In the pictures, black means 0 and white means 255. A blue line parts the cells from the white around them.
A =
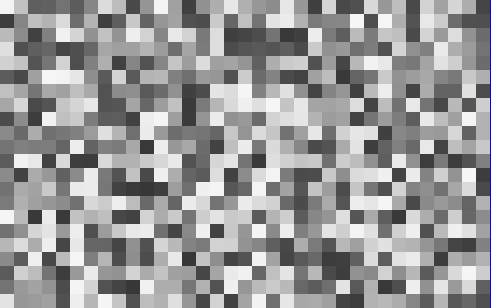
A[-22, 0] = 243
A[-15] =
[166, 215, 74, 84, 197, 213, 231, 83, 86, 165, 103, 157, 193, 58, 122, 182, 218, 239, 223, 246, 196, 231, 164, 163, 168, 221, 68, 189, 113, 232, 116, 71, 185, 85, 206]
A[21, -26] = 81
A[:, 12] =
[161, 163, 233, 110, 197, 128, 145, 193, 158, 109, 152, 233, 173, 158, 101, 202, 68, 185, 233, 160, 173, 223]
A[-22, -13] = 64
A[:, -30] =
[92, 109, 212, 79, 78, 230, 191, 213, 202, 128, 237, 61, 139, 234, 113, 194, 237, 231, 245, 153, 244, 238]
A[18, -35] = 138
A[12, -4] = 208
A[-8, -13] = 122
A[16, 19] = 138
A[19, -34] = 208
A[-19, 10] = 180
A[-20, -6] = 74
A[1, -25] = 99
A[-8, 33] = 100
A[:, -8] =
[152, 246, 198, 81, 232, 202, 237, 189, 156, 64, 98, 94, 240, 79, 245, 94, 112, 225, 93, 210, 56, 185]
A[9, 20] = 114
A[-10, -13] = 76
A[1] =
[61, 133, 191, 179, 219, 109, 179, 63, 94, 200, 99, 150, 163, 81, 77, 202, 102, 192, 115, 227, 236, 178, 122, 133, 135, 246, 79, 246, 174, 83, 232, 203, 109, 80, 79]
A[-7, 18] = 91
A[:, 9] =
[73, 200, 238, 160, 133, 89, 143, 165, 65, 111, 168, 178, 194, 58, 188, 66, 233, 145, 142, 211, 55, 81]
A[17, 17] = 147
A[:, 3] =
[97, 179, 129, 102, 118, 246, 169, 84, 241, 112, 125, 66, 152, 201, 150, 235, 227, 238, 72, 116, 147, 161]
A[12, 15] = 221
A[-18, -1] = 108
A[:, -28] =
[220, 63, 194, 166, 175, 90, 82, 83, 92, 223, 128, 217, 121, 119, 203, 191, 156, 101, 181, 150, 82, 245]
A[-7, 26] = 170
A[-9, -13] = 195
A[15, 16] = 201
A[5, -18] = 204
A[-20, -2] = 146
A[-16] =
[192, 165, 117, 169, 161, 191, 169, 82, 140, 143, 89, 108, 145, 64, 76, 229, 220, 245, 130, 184, 225, 145, 67, 132, 150, 63, 186, 237, 144, 68, 172, 99, 99, 224, 76]
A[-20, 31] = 154
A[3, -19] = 76
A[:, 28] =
[190, 174, 191, 212, 126, 146, 144, 113, 125, 136, 129, 234, 68, 210, 169, 57, 208, 184, 226, 142, 78, 172]

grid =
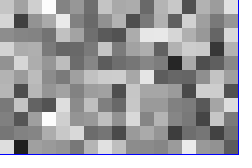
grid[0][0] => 197
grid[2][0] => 141
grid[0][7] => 196
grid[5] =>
[179, 155, 188, 140, 122, 160, 193, 204, 205, 167, 229, 93, 103, 101, 143, 195, 159]
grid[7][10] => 154
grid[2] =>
[141, 133, 131, 115, 193, 163, 111, 90, 82, 172, 231, 232, 214, 176, 152, 101, 216]
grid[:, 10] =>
[105, 121, 231, 174, 134, 229, 166, 154, 133, 170, 139]
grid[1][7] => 145
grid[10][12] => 155
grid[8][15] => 198
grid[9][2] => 133
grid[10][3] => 154
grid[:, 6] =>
[110, 105, 111, 122, 134, 193, 157, 191, 153, 108, 181]
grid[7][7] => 127
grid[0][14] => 178
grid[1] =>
[213, 64, 147, 170, 234, 129, 105, 145, 179, 78, 121, 177, 95, 209, 159, 121, 150]
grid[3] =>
[211, 172, 175, 122, 102, 105, 122, 197, 123, 162, 174, 97, 178, 205, 202, 55, 178]
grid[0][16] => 225
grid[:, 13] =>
[80, 209, 176, 205, 170, 101, 73, 124, 121, 110, 235]
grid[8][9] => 217
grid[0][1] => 162
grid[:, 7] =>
[196, 145, 90, 197, 92, 204, 161, 127, 191, 117, 225]
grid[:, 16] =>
[225, 150, 216, 178, 136, 159, 81, 221, 122, 112, 92]
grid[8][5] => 148

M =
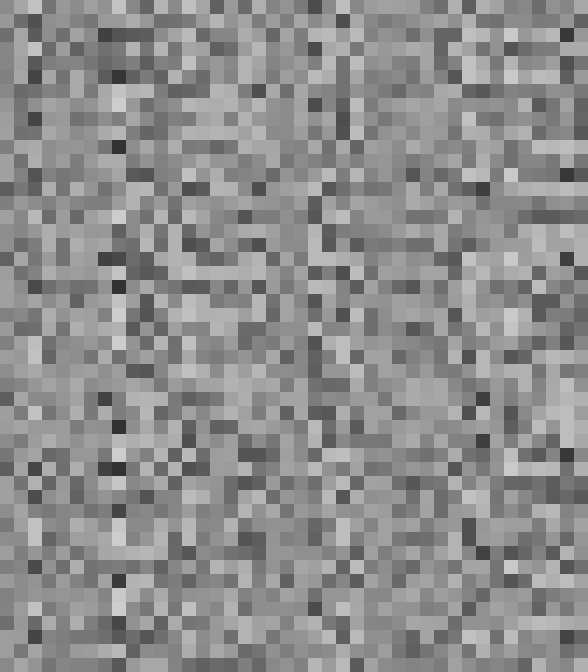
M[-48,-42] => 139
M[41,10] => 182
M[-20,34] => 63
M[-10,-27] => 146
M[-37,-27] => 148
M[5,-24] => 157
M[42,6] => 152
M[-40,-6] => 139
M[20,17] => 150
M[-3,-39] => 131
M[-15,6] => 137
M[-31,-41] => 107
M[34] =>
[160, 115, 177, 101, 152, 104, 139, 172, 198, 136, 144, 169, 97, 162, 152, 148, 108, 84, 97, 154, 109, 133, 110, 158, 185, 103, 162, 160, 110, 87, 114, 119, 179, 130, 160, 124, 102, 100, 113, 92, 120, 107]
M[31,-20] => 178
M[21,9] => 158
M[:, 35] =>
[162, 113, 148, 146, 120, 138, 112, 146, 113, 137, 160, 138, 122, 140, 135, 141, 156, 152, 162, 155, 112, 147, 162, 144, 155, 139, 162, 154, 149, 145, 150, 162, 144, 148, 124, 117, 121, 162, 157, 124, 116, 116, 151, 162, 140, 112, 142, 133]
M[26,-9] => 146
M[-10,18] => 94
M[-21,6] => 140
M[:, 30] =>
[128, 153, 144, 164, 164, 155, 130, 158, 160, 155, 156, 133, 132, 126, 160, 115, 151, 111, 145, 164, 143, 148, 155, 111, 125, 141, 153, 161, 164, 152, 155, 132, 113, 144, 114, 164, 162, 126, 111, 133, 148, 164, 136, 127, 164, 164, 116, 134]
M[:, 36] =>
[128, 140, 201, 84, 180, 201, 130, 137, 139, 166, 113, 113, 201, 164, 135, 132, 122, 156, 201, 171, 126, 124, 201, 196, 160, 86, 176, 132, 128, 84, 94, 126, 190, 201, 102, 161, 140, 157, 144, 84, 201, 84, 147, 153, 160, 188, 157, 126]
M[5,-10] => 86
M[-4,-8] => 146
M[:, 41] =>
[168, 99, 151, 170, 117, 154, 120, 99, 102, 89, 176, 119, 89, 176, 130, 107, 171, 175, 176, 89, 141, 111, 100, 114, 134, 161, 128, 145, 176, 157, 176, 168, 136, 176, 107, 89, 143, 162, 150, 144, 112, 163, 143, 151, 166, 100, 124, 176]
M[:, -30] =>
[138, 113, 164, 117, 125, 178, 97, 142, 128, 150, 173, 140, 132, 152, 115, 105, 178, 178, 178, 174, 116, 138, 178, 159, 111, 113, 172, 155, 121, 122, 178, 172, 97, 178, 97, 133, 134, 147, 103, 105, 134, 125, 128, 119, 171, 136, 130, 131]
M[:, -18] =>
[190, 78, 154, 176, 115, 114, 115, 95, 78, 81, 168, 146, 125, 111, 132, 188, 125, 150, 174, 78, 131, 133, 81, 134, 190, 190, 149, 107, 136, 174, 154, 136, 190, 123, 185, 86, 145, 190, 190, 148, 100, 134, 149, 190, 104, 95, 171, 185]
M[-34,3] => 129
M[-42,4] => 125
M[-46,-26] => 134
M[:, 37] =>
[136, 139, 151, 108, 135, 165, 127, 177, 144, 177, 138, 134, 126, 175, 137, 108, 171, 156, 157, 177, 100, 142, 177, 167, 127, 101, 177, 177, 149, 137, 125, 169, 112, 177, 100, 136, 123, 157, 110, 103, 157, 107, 155, 141, 177, 133, 137, 100]
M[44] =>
[111, 152, 105, 171, 129, 174, 126, 105, 71, 146, 166, 98, 171, 117, 121, 153, 165, 179, 160, 164, 129, 166, 178, 120, 104, 162, 134, 132, 139, 166, 164, 162, 109, 146, 146, 140, 160, 177, 187, 184, 172, 166]
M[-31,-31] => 107
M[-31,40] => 162
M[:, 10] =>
[101, 151, 93, 118, 95, 123, 182, 110, 137, 101, 165, 146, 84, 182, 131, 113, 174, 182, 94, 89, 168, 87, 84, 148, 106, 160, 86, 155, 180, 182, 169, 182, 128, 180, 144, 84, 136, 137, 150, 182, 133, 182, 140, 119, 166, 86, 140, 167]
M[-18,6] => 145
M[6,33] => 101

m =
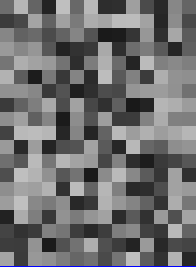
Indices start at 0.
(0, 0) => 109
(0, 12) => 135
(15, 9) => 90
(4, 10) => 187
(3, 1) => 135
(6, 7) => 77
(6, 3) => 57
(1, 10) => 162
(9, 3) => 182
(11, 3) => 118
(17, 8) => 60
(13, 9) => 41
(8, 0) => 142
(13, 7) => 182
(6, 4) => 83
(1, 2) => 164
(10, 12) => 142
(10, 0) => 154
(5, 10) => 59
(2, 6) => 84
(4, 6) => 124
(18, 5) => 102
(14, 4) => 142
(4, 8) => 106
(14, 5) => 40
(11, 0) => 111
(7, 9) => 25
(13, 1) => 164
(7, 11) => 181
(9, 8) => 185
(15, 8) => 44
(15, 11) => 154
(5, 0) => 178
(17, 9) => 35
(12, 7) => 139
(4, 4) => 115
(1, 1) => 72
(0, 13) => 101
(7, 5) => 162
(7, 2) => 126
